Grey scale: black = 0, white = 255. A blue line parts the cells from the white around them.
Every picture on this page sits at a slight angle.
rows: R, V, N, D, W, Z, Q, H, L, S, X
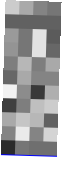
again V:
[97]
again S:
[132]
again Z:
[132]
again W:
[126]
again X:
[111]
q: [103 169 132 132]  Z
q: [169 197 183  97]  L

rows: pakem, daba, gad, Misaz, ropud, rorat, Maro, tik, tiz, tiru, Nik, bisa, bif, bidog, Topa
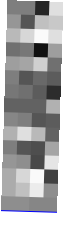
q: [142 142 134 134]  Topa
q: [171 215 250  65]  bif
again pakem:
[126]
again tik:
[98]

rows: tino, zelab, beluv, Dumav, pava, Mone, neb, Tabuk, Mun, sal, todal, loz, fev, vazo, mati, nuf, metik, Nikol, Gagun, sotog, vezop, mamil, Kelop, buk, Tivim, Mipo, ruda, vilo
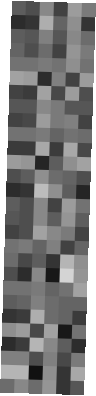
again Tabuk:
[86]
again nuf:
[93]

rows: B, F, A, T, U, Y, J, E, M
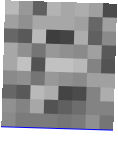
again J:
[173]
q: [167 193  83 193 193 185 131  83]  U
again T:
[144]
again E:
[131]
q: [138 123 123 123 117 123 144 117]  M
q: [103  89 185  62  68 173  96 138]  A

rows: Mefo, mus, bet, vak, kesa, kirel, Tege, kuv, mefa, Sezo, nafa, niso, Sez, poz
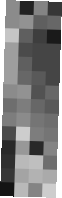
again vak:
[69]
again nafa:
[41]

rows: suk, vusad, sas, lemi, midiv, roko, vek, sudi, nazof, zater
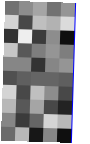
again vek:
[72]
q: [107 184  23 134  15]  zater
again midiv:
[134]
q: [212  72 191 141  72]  vek
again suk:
[114]

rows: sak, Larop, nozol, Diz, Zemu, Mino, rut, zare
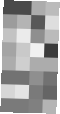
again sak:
[74]
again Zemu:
[172]
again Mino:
[114]
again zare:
[122]

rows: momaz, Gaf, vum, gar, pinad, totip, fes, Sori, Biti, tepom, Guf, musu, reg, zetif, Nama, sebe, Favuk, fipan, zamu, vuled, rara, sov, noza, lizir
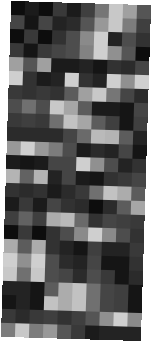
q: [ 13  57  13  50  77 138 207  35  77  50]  vum
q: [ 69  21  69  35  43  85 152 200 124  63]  Gaf
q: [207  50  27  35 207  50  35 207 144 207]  totip
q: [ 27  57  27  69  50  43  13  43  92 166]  Nama

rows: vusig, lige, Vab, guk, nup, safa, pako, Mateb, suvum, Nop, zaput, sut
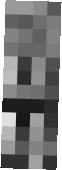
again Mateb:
[29]
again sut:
[50]
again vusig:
[153]

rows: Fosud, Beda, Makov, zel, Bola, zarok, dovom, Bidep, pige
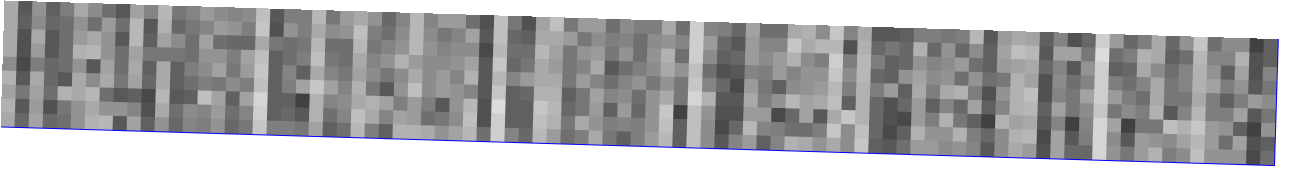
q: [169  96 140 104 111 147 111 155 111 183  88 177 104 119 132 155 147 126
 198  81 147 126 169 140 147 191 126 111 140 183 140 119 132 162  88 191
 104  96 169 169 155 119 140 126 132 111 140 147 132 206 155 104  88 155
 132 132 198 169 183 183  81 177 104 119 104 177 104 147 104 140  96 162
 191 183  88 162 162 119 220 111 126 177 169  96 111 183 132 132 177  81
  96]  Beda
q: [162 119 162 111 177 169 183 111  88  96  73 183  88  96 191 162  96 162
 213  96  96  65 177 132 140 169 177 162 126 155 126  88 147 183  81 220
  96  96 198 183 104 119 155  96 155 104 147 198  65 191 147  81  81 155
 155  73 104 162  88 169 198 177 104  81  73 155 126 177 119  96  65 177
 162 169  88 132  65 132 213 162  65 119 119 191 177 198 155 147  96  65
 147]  dovom
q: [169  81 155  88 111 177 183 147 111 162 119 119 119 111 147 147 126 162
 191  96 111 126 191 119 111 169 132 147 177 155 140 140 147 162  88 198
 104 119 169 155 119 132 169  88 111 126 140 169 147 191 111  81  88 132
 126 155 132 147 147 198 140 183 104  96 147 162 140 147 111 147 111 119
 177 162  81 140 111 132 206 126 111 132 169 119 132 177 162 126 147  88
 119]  zel

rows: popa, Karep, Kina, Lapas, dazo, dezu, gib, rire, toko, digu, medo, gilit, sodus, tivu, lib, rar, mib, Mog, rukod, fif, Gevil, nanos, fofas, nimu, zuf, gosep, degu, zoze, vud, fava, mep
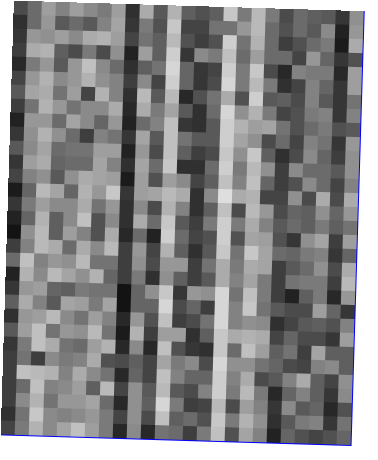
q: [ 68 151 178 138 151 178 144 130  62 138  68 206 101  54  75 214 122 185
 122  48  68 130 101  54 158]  dezu
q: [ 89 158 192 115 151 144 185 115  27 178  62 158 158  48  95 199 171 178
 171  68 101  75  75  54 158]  nimu
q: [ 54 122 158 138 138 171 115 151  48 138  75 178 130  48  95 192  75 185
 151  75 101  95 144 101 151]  lib

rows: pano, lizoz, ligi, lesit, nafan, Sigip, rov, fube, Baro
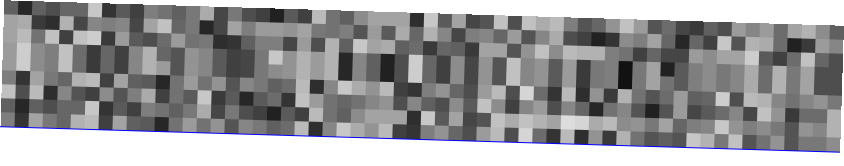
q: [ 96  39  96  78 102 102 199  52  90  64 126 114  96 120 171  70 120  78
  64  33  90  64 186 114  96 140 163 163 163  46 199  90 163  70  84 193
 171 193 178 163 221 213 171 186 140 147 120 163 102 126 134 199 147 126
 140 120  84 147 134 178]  fube
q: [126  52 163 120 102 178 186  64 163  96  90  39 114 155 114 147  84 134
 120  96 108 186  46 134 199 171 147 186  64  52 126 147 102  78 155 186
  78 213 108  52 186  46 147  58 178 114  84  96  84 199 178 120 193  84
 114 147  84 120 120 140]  Baro
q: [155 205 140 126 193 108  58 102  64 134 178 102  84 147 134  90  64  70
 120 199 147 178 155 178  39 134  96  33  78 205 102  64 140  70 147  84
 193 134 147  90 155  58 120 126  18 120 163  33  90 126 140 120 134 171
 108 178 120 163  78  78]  lesit

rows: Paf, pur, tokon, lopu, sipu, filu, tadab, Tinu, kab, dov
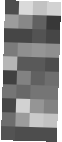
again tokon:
[70]
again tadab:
[117]
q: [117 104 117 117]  tadab
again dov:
[77]

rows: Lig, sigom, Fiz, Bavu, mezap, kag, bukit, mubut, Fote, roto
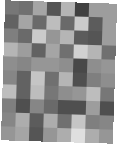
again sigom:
[106]
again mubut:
[79]
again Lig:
[157]
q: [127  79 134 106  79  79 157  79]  mubut

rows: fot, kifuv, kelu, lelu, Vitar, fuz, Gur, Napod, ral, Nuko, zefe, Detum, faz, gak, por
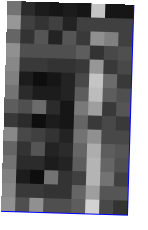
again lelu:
[79]
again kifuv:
[64]
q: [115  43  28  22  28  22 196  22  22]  fot
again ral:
[57]
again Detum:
[43]
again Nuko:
[72]
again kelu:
[85]

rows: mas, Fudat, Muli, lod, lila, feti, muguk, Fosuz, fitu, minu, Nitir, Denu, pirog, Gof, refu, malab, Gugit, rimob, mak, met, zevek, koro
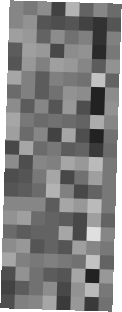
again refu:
[134]
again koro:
[58]
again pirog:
[120]
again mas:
[134]

